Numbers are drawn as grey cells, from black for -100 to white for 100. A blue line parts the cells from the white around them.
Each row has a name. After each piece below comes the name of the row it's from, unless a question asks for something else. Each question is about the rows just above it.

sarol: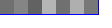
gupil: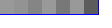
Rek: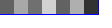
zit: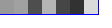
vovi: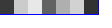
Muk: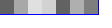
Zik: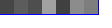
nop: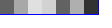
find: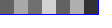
Rek
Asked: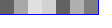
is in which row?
Muk

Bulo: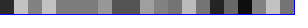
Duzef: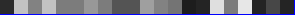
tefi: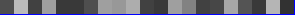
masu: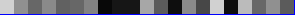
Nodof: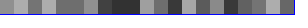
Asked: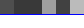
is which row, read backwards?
tefi
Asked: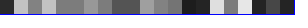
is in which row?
Duzef
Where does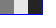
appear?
Duzef
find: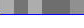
Nodof

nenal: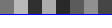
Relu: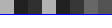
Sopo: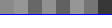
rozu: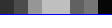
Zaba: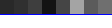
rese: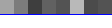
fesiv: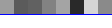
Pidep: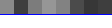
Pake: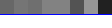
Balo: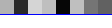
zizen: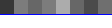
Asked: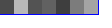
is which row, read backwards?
rese
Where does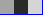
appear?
fesiv
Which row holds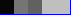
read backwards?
rozu
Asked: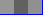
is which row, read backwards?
Sopo

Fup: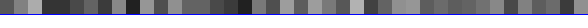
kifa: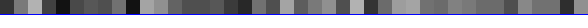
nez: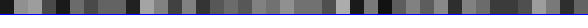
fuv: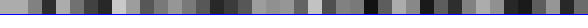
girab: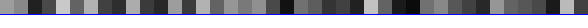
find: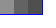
kifa
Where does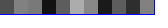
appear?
fuv
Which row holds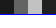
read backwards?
girab

